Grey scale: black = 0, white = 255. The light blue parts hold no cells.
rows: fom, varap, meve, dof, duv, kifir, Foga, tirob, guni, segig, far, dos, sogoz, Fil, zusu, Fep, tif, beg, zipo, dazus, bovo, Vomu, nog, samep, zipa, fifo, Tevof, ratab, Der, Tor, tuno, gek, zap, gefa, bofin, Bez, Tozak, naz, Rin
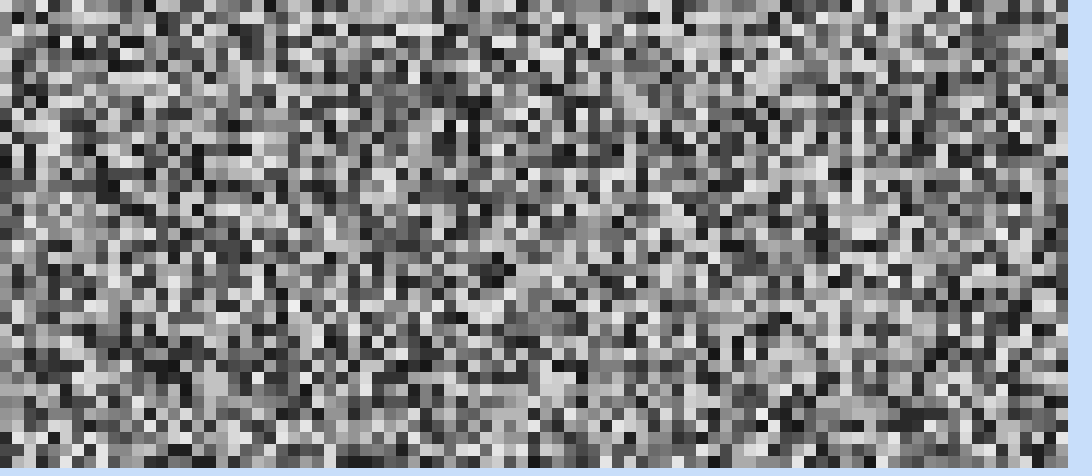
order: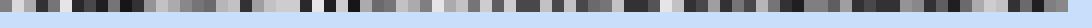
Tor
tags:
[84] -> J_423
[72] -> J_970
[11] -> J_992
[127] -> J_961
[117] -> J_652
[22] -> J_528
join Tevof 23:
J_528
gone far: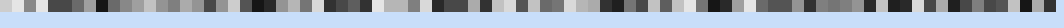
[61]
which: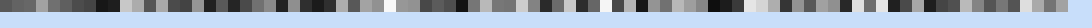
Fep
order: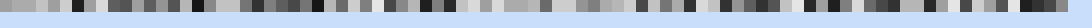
zap
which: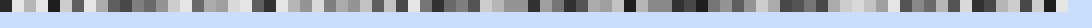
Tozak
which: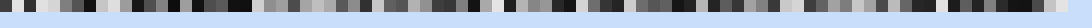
sogoz

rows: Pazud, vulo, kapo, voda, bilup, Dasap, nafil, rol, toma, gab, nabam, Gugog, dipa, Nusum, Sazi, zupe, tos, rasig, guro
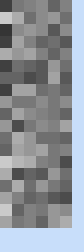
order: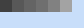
voda
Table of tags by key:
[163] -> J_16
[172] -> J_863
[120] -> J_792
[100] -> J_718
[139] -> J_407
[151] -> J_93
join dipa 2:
J_93
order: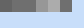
Gugog
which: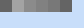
gab
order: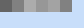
bilup

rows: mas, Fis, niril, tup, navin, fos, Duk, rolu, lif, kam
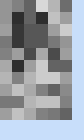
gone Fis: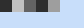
[149]
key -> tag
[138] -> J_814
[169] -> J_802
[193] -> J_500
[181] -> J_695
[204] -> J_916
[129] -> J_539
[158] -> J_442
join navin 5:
J_442
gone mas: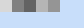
[109]
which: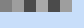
navin
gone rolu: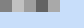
[138]

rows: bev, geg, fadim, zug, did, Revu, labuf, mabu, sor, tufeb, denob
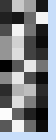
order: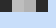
mabu
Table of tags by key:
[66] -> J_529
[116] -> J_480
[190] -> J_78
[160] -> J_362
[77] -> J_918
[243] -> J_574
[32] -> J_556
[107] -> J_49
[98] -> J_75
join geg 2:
J_49
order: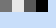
Revu
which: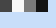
fadim

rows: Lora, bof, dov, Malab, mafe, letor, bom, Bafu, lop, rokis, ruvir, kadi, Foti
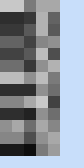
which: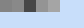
kadi
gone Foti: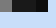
[156]
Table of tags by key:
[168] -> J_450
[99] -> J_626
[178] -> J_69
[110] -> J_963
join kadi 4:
J_450

